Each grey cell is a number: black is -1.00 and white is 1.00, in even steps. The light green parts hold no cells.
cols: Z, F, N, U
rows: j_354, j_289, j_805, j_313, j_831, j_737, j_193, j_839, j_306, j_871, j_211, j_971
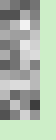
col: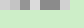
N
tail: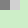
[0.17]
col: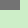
F
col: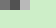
F
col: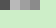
F

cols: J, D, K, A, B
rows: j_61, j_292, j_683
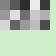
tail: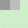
[-0.40]
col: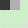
B
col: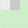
A

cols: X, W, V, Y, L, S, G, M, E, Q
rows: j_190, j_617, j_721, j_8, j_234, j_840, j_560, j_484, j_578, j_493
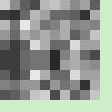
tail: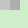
[ 0.09  0.26 -0.26]
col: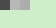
Y
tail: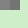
[ 0.18  0.18 -0.34  0.18 -0.09  0.09 -0.61  0.36]
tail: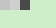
[ 0.44 -0.26  0.01  0.54]
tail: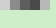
[ 0.54  0.36  0.09  0.26 -0.26]

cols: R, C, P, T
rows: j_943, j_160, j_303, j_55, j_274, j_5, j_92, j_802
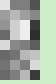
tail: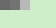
[0.52]
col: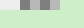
P
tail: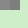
[-0.27]
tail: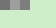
[0.70]
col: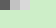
T

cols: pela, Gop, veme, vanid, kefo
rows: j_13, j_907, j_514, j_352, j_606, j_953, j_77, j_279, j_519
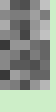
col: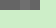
kefo
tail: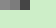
[0.25 0.51]
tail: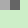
[-0.38  0.17  0.43]

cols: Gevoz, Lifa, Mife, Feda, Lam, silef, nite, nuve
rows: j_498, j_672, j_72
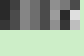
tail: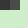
[ 0.04 -0.14 -0.41  0.12 -0.58  0.49]
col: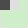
nuve
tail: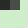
[ 0.04 -0.14 -0.41  0.22 -0.68  0.75]
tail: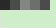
[ 0.22 -0.68  0.75]
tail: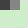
[-0.14 -0.41  0.12 -0.05 -0.41]

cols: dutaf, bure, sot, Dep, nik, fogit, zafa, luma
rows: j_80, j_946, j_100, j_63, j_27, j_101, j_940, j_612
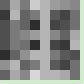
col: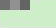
sot
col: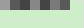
fogit
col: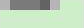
bure
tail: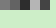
[-0.38 -0.12]
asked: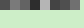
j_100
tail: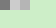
[0.22 0.14 0.06]

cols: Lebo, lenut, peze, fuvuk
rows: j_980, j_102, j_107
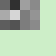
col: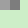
peze
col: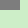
peze
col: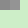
fuvuk
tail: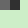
[0.25 0.08]
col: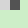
lenut

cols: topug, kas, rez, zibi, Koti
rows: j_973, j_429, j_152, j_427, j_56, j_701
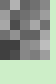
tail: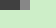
[0.14 0.48]
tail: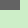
[0.31]
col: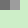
topug
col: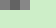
rez

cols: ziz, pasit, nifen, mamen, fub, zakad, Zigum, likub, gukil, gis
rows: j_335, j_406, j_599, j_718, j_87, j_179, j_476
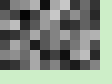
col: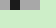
mamen
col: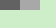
gukil
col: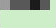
fub
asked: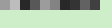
j_599
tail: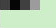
[ 0.56 -0.31  0.12 -0.23 -0.69]
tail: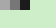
[-0.31  0.03 -0.40 -0.07  0.32 -0.40]
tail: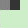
[-0.79 -0.40  0.03]

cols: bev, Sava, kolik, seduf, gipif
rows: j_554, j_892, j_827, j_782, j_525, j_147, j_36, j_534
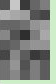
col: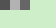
bev
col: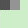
seduf
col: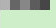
bev
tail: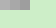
[-0.36 -0.45]

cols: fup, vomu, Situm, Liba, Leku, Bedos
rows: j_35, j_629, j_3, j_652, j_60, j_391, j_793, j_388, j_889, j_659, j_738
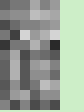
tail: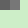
[-0.07  0.31  0.02  0.21]
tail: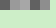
[0.11]
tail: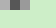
[0.31 0.02]
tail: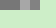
[0.21]

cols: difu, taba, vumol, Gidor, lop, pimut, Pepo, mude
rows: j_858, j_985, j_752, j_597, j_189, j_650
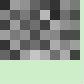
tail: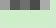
[0.05 0.24]
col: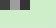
difu
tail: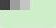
[ 0.34 -0.13  0.34 -0.50]
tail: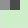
[ 0.14  0.05 -0.41 -0.41]
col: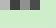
lop

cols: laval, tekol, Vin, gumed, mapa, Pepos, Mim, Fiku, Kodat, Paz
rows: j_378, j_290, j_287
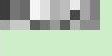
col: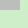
Mim
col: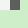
gumed

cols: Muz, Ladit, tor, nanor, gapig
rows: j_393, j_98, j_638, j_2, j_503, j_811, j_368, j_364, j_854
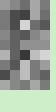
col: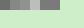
nanor
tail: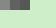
[0.06 0.22]
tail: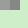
[-0.14  0.31 -0.04]
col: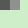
tor
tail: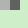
[-0.57  0.48  0.66]

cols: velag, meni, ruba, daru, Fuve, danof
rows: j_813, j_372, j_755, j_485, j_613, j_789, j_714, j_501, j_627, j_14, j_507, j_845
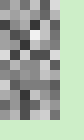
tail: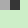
[ 0.52 -0.28]
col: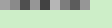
meni
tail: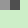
[-0.19  0.43  0.18]
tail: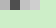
[-0.10]

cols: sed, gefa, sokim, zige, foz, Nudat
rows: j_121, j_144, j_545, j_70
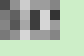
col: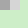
sokim
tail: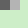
[-0.52  0.68 -0.60]
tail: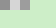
[0.23 0.04]
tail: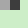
[0.68 0.23]
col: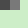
sed
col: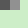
gefa
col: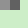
gefa

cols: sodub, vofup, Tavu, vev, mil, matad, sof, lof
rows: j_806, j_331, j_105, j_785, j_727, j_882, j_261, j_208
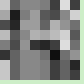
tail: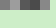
[0.64]
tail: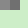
[-0.88 -0.12  0.15]

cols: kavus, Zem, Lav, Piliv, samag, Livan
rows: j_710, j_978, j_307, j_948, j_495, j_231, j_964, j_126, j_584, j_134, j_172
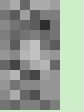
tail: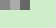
[-0.37  0.17  0.17]
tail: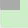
[0.25]
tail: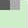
[ 0.51 -0.09 -0.28]

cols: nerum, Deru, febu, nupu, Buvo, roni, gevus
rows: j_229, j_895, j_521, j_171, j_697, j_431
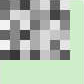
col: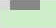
Deru
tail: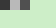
[ 0.55  0.25 -0.29]
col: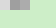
Buvo
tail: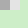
[0.06]
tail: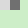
[0.79]

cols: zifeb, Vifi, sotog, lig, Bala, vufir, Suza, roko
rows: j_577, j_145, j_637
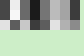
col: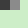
roko
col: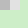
vufir
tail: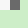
[-0.79 -0.08  0.47  0.29 -0.53]
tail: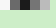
[ 0.29 -0.53]

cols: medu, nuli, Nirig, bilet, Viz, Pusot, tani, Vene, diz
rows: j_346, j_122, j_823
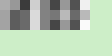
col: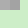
medu
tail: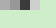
[ 0.02 -0.45  0.19 -0.36  0.88]
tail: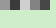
[ 0.19 -0.36  0.88]
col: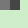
Pusot
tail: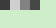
[ 0.19 -0.36  0.88]

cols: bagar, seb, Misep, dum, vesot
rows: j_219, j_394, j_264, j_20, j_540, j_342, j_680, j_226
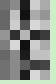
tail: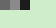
[0.51 0.51]
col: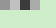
vesot
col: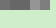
bagar
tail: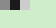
[0.33]
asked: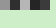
j_20
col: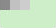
seb
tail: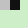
[0.33 0.17]

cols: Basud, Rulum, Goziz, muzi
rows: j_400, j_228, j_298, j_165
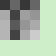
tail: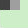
[0.17]
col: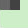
Rulum
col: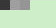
Goziz
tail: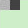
[0.33 0.60]

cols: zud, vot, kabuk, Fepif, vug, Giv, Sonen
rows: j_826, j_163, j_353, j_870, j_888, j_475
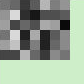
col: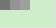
zud
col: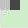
vot
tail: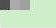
[-0.92]
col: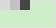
vot
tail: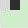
[-0.82 -0.38 -0.38 -0.29]
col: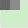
Giv

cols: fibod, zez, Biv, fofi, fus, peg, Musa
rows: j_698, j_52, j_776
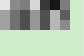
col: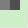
Biv
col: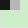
peg

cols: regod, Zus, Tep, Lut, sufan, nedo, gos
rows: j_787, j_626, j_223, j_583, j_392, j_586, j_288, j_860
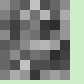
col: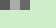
Tep
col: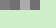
Lut

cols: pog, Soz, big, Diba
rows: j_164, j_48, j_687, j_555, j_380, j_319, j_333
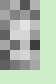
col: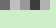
Diba
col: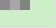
pog
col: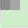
pog
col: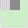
big

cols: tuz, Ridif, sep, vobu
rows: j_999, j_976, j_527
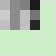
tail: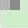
[ 0.00 -0.80]
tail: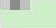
[-0.08]
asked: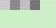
j_976
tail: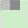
[ 0.50 -0.71]

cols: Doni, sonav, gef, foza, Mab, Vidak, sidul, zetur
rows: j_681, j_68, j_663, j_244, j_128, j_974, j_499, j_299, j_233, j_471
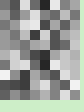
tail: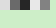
[0.30]
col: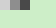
sonav

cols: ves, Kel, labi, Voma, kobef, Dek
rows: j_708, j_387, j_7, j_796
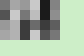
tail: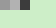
[-0.16 -0.53 -0.26]
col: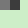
labi

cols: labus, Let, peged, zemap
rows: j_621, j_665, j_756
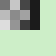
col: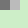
labus
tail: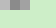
[-0.79]
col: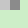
Let
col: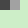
peged

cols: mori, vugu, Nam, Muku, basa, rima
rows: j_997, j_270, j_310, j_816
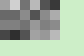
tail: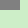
[-0.10  0.19  0.00  0.09]
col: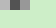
Muku
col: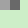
mori

